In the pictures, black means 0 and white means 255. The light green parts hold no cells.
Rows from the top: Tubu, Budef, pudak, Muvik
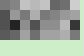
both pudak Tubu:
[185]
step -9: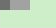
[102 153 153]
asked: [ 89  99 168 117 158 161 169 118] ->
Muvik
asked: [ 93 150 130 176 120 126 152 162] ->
Budef
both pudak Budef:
[81]

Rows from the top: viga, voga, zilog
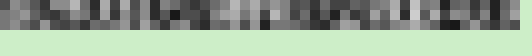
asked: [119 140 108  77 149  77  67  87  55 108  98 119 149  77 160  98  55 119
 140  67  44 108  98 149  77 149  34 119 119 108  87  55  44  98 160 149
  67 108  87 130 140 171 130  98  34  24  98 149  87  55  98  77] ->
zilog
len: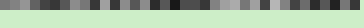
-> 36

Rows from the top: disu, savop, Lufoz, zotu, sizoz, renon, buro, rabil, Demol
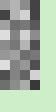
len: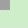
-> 1
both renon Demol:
[111]
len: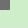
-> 1
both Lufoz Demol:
[111]
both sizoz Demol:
[140]
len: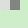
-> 2
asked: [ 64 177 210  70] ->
savop

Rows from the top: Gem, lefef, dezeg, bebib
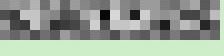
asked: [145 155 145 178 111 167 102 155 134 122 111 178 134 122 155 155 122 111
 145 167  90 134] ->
Gem
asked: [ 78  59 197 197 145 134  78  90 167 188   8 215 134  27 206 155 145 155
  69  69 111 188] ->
lefef
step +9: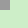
[164]
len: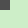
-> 1
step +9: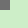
[120]

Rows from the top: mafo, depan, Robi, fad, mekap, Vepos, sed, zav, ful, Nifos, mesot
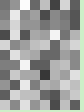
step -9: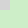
[204]
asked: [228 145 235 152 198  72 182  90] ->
mesot
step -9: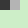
[ 46 171]
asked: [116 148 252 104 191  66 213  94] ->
mafo

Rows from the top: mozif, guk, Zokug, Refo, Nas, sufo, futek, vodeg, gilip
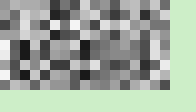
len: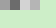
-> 4
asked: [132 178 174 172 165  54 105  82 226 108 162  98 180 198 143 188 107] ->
mozif
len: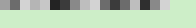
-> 17
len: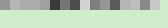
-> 16
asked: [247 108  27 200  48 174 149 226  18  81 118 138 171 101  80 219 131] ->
Nas

